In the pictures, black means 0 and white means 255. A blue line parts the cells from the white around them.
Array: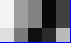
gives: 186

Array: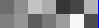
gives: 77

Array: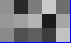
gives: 194

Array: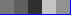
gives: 146

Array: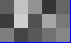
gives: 134

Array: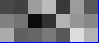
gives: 179

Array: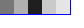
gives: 229

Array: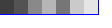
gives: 229

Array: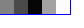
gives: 252
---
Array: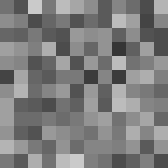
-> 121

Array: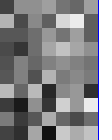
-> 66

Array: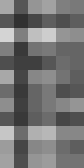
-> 162

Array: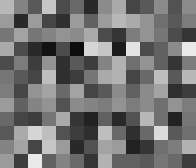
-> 155

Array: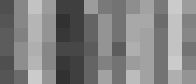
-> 85

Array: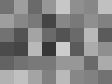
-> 178
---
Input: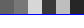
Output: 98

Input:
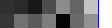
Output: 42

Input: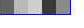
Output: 138

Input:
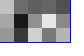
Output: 80

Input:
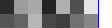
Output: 63

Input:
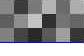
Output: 54

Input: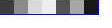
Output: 82

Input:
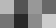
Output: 104

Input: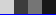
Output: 117
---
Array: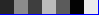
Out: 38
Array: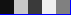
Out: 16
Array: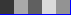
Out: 54
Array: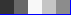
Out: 51
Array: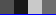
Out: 80
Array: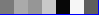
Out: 122
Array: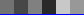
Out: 114
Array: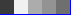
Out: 58
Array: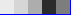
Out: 235
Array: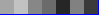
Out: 165
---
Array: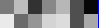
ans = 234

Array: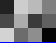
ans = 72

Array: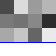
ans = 121

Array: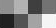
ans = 33

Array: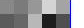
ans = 91

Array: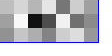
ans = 160

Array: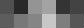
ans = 93

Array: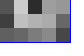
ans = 63

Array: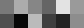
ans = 79
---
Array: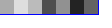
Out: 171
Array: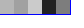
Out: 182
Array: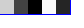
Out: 208
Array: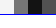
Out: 244
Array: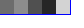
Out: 109
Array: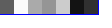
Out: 94
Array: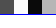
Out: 79
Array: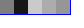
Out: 125
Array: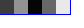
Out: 60
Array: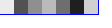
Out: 235
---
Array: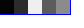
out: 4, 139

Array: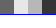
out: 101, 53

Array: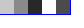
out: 200, 75

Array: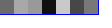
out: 106, 120

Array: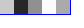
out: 202, 170

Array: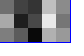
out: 111, 153

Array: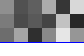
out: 143, 150

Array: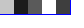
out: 198, 62
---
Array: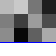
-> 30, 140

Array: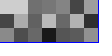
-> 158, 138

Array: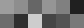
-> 32, 108

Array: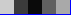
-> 169, 205

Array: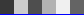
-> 100, 56

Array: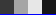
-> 23, 56
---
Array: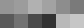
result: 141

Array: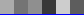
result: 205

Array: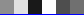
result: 78

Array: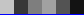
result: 83

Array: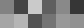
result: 137

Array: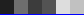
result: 221

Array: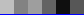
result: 15

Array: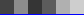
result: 176

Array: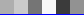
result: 59
